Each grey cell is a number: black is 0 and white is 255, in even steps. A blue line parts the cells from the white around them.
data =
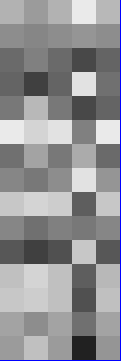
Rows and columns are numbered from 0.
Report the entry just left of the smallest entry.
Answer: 155
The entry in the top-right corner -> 184
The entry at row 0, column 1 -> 155
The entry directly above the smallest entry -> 112
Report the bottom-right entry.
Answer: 149
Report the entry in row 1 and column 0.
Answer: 141
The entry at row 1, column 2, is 141
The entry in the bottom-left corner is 155
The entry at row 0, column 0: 178
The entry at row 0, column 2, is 178
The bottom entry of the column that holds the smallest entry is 33
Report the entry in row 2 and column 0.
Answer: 106
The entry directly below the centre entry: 205
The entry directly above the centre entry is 120
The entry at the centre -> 141

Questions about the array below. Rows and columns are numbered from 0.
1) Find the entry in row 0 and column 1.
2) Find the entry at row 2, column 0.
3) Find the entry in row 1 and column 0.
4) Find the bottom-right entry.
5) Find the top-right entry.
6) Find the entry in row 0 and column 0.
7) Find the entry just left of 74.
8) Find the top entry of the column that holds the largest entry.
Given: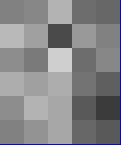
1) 135
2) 141
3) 185
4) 89
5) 103
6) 129
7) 160
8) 179

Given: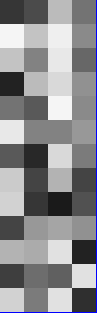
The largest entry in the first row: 187
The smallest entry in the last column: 34
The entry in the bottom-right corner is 47
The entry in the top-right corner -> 115
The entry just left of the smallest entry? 54
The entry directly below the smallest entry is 165
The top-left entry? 54
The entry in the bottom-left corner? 210
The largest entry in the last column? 225
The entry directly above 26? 179
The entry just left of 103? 232
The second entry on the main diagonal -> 195
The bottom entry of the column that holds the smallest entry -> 225

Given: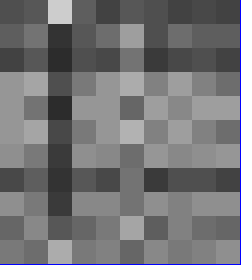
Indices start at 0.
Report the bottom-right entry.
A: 143
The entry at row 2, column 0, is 66
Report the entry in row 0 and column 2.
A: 205
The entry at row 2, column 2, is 44
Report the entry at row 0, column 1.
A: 87
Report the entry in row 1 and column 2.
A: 51
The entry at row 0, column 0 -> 79
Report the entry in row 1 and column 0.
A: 94
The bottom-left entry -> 121
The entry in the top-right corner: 66
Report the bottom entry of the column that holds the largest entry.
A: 172
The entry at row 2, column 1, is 87

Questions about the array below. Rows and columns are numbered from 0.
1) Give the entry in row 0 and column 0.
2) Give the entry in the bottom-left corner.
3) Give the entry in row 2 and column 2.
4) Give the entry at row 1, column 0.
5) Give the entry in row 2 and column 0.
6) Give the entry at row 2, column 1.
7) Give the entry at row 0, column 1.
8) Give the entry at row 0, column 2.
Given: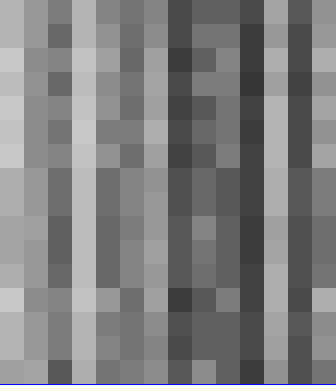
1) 180
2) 159
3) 132
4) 180
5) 200
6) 139
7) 151
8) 124

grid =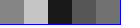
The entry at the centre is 25
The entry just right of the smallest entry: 86

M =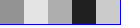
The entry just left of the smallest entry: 174
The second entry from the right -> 32
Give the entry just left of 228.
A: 147
